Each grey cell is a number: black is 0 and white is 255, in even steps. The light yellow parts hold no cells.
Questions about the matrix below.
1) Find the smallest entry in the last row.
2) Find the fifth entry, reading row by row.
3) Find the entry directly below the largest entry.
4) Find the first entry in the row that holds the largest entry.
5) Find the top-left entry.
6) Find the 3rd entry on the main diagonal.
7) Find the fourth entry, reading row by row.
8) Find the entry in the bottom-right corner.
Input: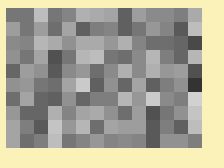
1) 89
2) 132
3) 196
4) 110
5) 118
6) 182
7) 118
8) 126

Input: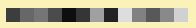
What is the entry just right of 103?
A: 117
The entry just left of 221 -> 34
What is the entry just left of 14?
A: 75

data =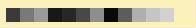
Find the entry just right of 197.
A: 210
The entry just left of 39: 24
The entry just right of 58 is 121
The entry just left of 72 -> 39

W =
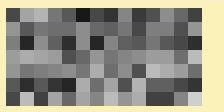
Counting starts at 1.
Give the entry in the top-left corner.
72
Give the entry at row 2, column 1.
149
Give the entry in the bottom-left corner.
72
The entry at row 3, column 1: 126
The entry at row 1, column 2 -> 164
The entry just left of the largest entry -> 133
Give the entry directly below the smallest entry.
141
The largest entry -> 207
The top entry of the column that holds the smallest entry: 24
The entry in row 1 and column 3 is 179
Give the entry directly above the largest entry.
52
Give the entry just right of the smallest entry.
72
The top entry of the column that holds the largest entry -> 65

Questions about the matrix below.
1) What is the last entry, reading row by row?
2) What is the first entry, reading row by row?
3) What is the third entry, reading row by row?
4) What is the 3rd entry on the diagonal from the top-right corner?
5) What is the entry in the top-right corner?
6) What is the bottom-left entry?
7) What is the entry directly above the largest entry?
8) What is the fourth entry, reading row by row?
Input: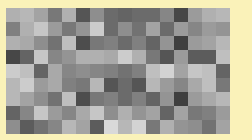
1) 163
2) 176
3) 163
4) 155
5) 183
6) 142
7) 142
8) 120

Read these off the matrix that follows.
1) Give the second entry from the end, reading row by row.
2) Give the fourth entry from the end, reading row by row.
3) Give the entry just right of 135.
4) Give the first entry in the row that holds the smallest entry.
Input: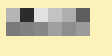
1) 142
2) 135
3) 160
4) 181

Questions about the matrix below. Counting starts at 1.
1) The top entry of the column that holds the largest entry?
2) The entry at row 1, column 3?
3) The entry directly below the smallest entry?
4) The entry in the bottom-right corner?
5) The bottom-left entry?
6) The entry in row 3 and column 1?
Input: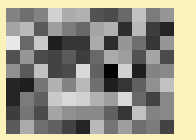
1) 131
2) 131
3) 30
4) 67
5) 90
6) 232
